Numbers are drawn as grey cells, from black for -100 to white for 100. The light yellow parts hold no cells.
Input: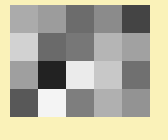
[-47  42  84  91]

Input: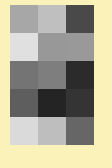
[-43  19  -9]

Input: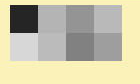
[45  1]

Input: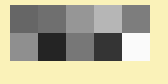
[ -2 -59]

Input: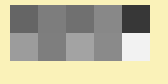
[-57   8]

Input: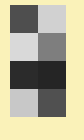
[64 70]
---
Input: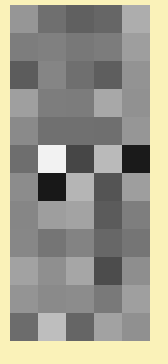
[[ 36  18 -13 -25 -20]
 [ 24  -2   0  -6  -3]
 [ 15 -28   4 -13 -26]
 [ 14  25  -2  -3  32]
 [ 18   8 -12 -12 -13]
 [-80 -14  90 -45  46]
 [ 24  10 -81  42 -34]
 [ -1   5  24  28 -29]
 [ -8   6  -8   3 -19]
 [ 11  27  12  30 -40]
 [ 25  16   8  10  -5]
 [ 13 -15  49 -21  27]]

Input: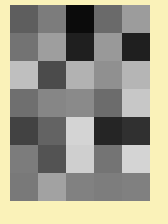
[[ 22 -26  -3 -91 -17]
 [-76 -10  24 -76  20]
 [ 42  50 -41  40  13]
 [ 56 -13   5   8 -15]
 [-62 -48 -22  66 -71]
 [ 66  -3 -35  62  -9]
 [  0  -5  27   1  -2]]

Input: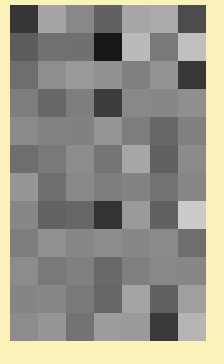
[[-40 -58  29   7 -24  30  33]
 [ 50 -28 -11 -12 -82  46  -5]
 [-57 -14  11  20  14   0  16]
 [ 12  -2 -19  -1 -54   7   6]
 [  1   8   2   1  17  -2 -19]
 [  9 -14  -5  10  -8  30 -24]
 [  5  18 -13   7  -1   3 -10]
 [ 59   6 -22 -20 -59  21 -24]
 [-14  -1  14   5  10   6   8]
 [  5  10  -5   0 -18   0   7]
 [ 25   4   6  -5 -19  29 -25]
 [ 42  10  17 -10  22  21 -55]]

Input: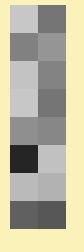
[[ -8  56]
 [ 17   1]
 [  3  53]
 [ -8  56]
 [  6  12]
 [ 51 -71]
 [ 40  46]
 [-32 -25]]

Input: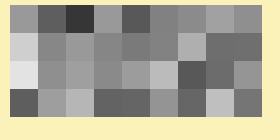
[[ 12  20 -26 -58  20 -31   1   9  26]
 [-13  62   6  20   5  -4   2  37 -14]
 [ 17  78  12  25   8  22  47 -31 -15]
 [ -8 -26  24  43 -22 -21  16 -20  50]]

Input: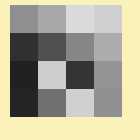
[[ 63  12  32  71]
 [ 35 -62 -37   5]
 [ 16 -75  61 -59]
 [ 13 -72 -11  63]]

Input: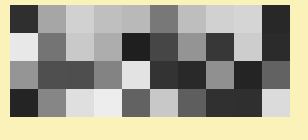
[[-69 -63  30  64  50  45  -6  49  64  67]
 [-66  82  -9  58  36 -76 -45  16 -57  61]
 [-23  17 -38 -39   3  78 -60 -68  13 -72]
 [ 72 -72   5  75  86 -23  57 -26 -62 -63]]

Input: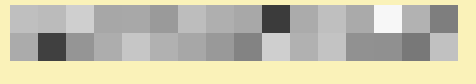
[[ -1  50  47  62  31  32  21  48  37  32 -54  34  50  33  94  40]
 [ 51  34 -50  17  36  55  39  31  20   3  62  39  53  14  13  -6]]
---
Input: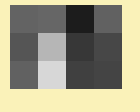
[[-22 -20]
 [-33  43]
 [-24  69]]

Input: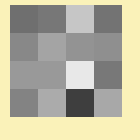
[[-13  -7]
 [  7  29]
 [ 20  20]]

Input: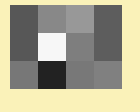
[[-32   7]
 [-32  94]
 [ -7 -73]]

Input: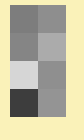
[[-2 11]
 [ 4 34]
 [68 12]]

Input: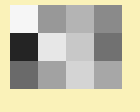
[[ 93  19]
 [-72  81]
 [-17  27]]

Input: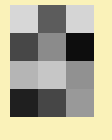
[[ 69 -28]
 [-44   9]
 [ 42  55]]

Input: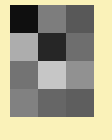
[[-88  -2]
 [ 36 -70]
 [-10  55]]

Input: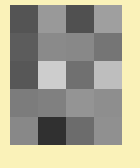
[[-34  20]
 [-28   8]
 [-32  61]]
